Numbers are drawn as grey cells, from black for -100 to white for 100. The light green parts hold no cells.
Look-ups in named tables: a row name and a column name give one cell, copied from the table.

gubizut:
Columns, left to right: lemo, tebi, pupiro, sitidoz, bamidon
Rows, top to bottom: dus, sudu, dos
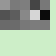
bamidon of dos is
-4
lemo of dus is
18
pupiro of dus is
-1
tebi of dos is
-16
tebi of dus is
-4
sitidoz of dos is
-3
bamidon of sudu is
-91
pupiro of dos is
-6
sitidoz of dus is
-46
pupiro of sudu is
7
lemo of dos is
-17
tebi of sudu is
-27
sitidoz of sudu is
68
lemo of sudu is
-36
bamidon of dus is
-6

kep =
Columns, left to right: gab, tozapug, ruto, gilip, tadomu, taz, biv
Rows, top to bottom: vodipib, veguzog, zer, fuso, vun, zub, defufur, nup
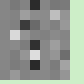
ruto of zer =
-54
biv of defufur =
28
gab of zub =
6
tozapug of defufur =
-3
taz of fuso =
8
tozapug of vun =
8
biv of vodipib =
-4
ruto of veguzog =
24
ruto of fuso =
15
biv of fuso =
4
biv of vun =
7
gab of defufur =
5
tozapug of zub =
-1
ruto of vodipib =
3
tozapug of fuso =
70

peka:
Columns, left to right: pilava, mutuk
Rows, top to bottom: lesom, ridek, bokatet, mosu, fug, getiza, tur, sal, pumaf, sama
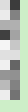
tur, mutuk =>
-21
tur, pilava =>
88
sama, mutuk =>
-10
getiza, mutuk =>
75
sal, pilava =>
17
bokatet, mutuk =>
38
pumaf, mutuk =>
2
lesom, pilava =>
73
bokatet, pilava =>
37
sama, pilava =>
86
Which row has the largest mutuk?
getiza

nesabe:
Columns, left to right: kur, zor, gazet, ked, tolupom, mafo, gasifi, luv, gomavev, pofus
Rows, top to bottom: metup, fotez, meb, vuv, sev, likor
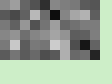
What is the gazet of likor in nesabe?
-29
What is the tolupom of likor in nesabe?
-39
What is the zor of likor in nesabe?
-8
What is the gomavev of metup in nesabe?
-29
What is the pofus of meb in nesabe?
-3
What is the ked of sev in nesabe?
-5
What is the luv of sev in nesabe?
-39
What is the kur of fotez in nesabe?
-31
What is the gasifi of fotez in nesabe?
4
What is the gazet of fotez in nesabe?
-24
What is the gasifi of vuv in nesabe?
15
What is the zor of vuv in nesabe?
15
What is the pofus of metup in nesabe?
-33
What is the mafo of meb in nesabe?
24
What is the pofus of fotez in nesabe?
-26
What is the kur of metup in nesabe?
8
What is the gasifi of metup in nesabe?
-1

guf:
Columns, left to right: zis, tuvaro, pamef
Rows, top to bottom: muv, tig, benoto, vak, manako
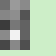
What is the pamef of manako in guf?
-38
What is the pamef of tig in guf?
-34
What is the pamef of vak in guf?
-23
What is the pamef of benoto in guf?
-23
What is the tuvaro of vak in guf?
90
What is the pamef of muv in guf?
8
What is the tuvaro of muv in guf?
21
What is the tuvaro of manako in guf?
7
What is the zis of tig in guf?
5
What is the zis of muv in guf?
-13
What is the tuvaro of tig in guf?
11
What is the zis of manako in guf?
-44
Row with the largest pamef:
muv

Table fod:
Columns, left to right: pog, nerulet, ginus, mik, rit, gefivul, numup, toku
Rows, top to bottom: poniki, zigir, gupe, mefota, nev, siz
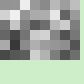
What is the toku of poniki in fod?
49
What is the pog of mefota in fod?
-20
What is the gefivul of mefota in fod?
4
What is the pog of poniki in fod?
15
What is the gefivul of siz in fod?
-2
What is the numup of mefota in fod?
-36
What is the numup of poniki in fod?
24
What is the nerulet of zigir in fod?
88
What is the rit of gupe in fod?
-14
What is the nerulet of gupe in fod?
55
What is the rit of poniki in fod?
8
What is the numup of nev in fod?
12

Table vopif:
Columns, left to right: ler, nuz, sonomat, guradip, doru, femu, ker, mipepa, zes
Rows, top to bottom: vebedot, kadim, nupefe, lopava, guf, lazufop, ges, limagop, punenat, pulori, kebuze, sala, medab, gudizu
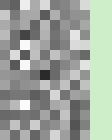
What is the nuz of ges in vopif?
-31
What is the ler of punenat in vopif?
27
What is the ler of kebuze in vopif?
17
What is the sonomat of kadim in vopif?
31
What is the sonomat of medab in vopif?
-4
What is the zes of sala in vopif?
13
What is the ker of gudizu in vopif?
24
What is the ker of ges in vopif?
4
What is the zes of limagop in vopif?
15
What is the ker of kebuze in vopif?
39
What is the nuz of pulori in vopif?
-7
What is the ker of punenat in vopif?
51
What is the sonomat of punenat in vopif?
13

